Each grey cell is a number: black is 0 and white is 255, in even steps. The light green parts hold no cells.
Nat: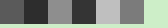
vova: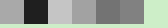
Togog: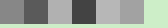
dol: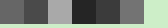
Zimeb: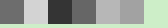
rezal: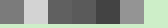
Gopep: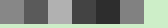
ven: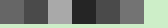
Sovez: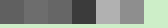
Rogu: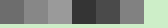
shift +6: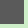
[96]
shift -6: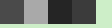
[ 68 163  31  53]
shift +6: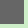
[108]

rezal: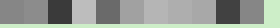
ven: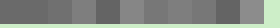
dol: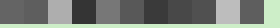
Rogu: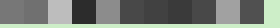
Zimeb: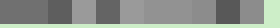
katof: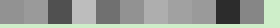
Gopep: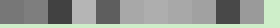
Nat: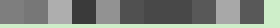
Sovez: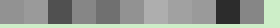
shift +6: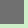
[118]
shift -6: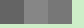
[ 94 128 113]
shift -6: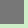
[113]
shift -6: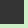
[46]
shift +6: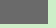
[112 112]
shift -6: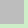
[183]
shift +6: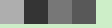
[180  58 125  94]

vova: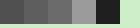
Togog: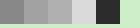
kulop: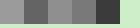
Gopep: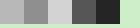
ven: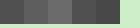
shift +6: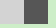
[217  92]
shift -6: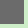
[101]

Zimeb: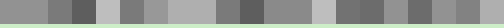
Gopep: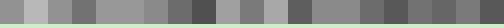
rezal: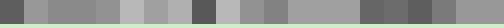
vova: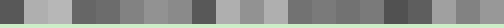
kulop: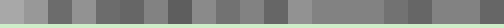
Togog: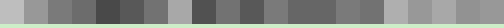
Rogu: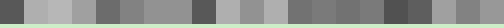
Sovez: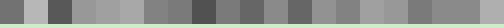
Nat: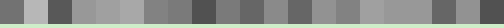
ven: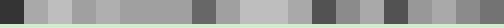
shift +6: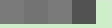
[128 120 128  87]
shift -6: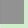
[140]
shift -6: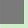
[116]
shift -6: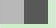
[177  82]
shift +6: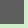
[100]
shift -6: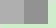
[169 140]

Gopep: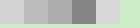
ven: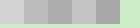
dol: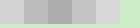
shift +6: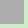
[180]
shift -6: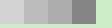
[204 183 168 128]
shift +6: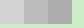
[216 195 180]
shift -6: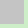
[190]
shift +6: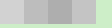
[216 195 180 202]

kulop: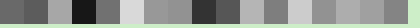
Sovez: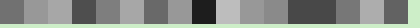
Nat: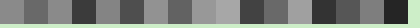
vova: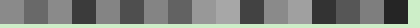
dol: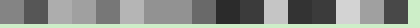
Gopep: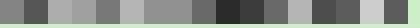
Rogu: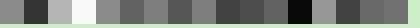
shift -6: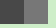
[ 66 113]
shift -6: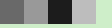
[ 99 146  23 183]
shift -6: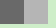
[ 99 175]

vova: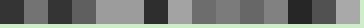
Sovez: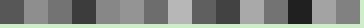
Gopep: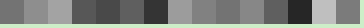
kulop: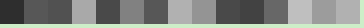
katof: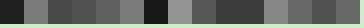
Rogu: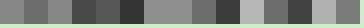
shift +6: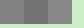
[135 121 141]
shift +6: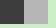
[ 66 189]
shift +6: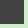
[72]
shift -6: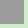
[150]
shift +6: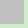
[197]
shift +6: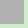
[183]
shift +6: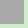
[175]

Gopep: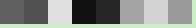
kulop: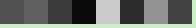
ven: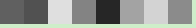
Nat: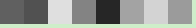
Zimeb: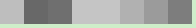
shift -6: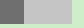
[105 191 191]
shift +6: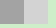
[169 217]
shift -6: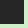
[32]
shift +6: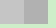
[203 183]
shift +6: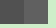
[ 87 102]

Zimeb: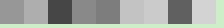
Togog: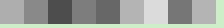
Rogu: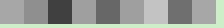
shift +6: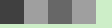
[ 70 165 109 165]
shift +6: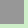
[157]
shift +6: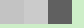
[201 209 102]
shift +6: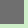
[117]

